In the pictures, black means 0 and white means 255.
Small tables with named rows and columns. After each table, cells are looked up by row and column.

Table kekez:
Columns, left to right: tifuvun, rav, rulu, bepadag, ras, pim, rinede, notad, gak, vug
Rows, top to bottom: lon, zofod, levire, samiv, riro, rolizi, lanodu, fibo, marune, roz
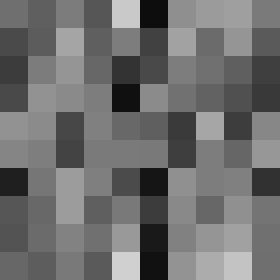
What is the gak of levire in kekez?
95
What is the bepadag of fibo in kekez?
95
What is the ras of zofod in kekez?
125
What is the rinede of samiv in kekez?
113
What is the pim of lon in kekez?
13
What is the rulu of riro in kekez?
71
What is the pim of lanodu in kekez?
21
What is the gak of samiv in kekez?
80
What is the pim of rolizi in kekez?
121
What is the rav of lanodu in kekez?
118
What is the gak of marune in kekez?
161
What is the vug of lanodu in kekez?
49
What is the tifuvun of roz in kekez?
103
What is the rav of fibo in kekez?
104
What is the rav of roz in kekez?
93

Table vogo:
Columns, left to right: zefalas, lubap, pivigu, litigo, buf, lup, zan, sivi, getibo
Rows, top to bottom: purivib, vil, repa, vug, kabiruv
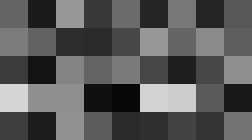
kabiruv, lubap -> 28
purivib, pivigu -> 152
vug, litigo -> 16
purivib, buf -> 107
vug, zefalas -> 214
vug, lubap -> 143
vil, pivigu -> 45
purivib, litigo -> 56
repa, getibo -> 143
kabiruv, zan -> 67
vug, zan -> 205
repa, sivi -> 71
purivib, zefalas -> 101
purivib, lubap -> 27
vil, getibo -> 94
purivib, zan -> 120
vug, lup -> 210
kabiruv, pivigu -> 145
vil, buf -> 71
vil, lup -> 151
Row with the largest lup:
vug

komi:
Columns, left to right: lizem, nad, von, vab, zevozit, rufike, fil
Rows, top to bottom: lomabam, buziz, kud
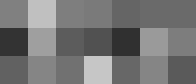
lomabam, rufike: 106
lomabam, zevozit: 101
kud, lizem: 97
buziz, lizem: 51
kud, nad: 133
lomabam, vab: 122
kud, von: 113
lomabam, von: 126
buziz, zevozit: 48
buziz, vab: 81
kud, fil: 90
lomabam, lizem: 128
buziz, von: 92
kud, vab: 198
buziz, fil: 125

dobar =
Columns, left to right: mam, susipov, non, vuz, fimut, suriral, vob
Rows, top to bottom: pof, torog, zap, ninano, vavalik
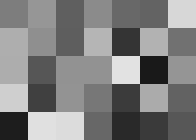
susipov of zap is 86
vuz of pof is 139
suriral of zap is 25
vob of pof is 215
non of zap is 146
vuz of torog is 181
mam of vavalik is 29
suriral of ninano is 171

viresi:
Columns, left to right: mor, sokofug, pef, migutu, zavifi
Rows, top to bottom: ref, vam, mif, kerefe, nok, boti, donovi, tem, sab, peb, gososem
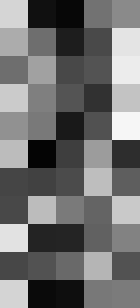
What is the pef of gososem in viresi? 14
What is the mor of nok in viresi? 145
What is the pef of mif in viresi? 72
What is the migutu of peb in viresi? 181
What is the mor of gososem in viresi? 212
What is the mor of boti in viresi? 188
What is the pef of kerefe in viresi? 84
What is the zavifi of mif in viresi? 236
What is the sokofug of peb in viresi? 82
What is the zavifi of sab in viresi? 130
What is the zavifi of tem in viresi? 201
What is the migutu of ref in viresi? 114
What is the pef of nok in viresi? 25
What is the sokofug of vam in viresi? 110
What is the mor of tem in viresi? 72
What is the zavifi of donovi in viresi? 94
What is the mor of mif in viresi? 110
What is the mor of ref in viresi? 213

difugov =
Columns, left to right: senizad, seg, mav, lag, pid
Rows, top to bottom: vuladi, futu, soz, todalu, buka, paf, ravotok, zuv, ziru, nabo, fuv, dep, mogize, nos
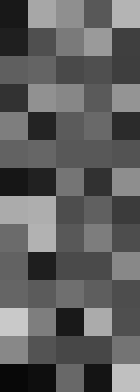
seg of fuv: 91
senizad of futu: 31
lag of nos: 20
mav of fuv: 111
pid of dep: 79
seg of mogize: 83
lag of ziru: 125

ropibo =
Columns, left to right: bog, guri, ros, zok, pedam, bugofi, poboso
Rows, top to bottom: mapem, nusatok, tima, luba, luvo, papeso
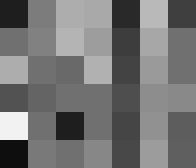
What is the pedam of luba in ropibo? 78
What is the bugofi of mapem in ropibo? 185
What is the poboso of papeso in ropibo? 95
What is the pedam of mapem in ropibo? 41
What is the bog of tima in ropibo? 173
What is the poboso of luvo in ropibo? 93
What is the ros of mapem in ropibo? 173
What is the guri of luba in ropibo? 100
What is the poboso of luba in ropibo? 137
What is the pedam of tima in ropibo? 67
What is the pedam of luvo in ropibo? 69
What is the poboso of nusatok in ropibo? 112
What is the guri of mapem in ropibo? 124
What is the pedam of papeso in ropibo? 72
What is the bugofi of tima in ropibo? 154
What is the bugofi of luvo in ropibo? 145
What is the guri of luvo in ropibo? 112
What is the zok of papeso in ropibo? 135
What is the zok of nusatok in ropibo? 157
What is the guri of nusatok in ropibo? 129

